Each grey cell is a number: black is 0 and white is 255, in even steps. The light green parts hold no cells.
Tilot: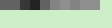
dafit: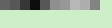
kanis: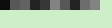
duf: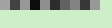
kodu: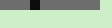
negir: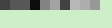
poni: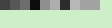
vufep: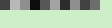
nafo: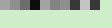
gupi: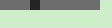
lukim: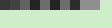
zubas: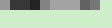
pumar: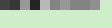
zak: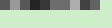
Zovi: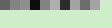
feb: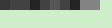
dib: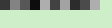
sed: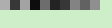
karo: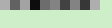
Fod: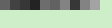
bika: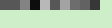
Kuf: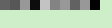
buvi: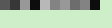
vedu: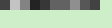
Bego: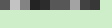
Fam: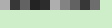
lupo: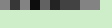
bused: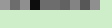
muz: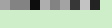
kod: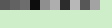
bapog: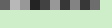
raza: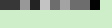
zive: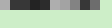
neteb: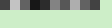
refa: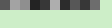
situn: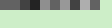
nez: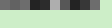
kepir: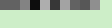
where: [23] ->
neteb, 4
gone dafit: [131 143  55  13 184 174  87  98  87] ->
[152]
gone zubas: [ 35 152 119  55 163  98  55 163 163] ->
[131]
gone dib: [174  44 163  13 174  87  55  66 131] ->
[75]
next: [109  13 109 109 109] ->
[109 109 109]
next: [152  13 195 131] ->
[152  98 152]
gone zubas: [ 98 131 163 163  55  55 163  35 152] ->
[119]

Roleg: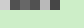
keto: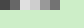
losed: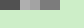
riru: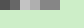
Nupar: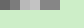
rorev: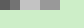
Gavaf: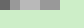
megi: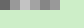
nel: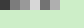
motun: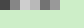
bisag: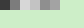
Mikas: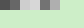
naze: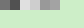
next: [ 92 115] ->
[195 195 153]
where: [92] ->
rorev, 1
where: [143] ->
bisag, 5

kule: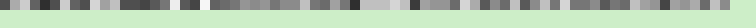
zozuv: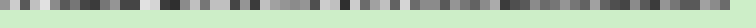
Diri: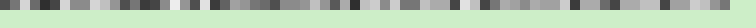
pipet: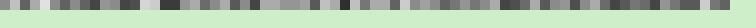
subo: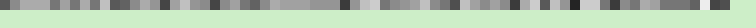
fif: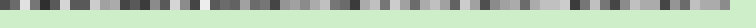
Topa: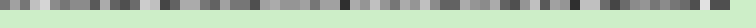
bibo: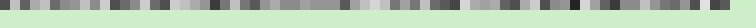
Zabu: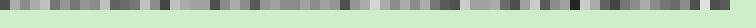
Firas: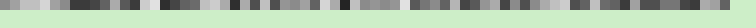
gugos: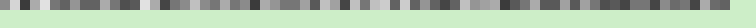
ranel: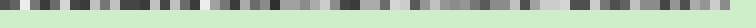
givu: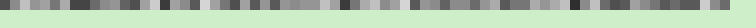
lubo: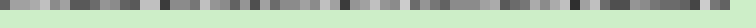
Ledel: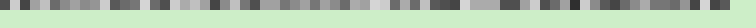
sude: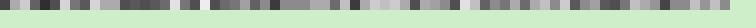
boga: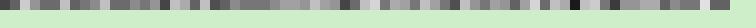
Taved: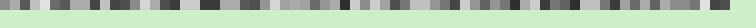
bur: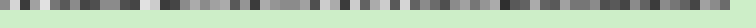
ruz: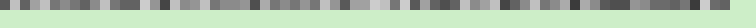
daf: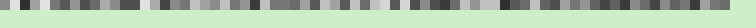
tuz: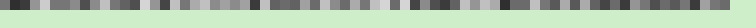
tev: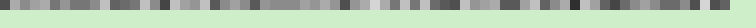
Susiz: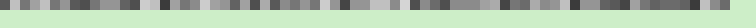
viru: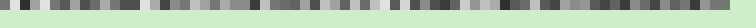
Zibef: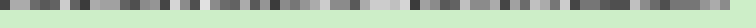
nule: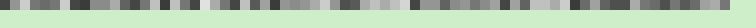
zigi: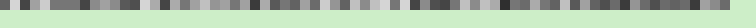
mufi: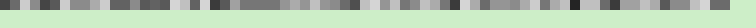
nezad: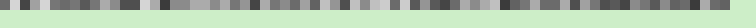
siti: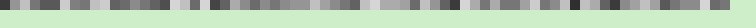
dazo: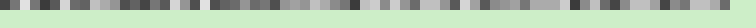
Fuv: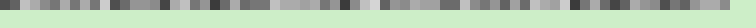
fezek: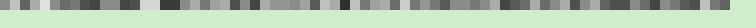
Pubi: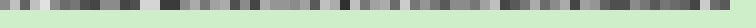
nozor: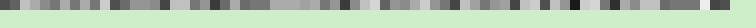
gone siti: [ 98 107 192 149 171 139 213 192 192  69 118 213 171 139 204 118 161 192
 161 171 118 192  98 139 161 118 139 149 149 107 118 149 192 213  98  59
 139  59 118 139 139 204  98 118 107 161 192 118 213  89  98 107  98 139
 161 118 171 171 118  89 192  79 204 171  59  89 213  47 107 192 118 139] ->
[127]
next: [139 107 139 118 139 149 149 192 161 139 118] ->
[ 98 192 213]
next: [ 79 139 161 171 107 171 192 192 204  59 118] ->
[192 118  69]
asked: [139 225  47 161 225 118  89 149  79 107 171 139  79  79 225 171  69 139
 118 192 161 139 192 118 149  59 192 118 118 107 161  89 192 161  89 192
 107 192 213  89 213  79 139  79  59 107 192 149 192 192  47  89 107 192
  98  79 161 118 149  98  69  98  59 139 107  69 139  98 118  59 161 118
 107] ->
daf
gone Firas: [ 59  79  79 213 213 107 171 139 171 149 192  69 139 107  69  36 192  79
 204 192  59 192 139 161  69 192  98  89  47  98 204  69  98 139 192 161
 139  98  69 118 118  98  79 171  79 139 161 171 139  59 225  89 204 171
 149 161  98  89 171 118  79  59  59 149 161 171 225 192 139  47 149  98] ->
[181]

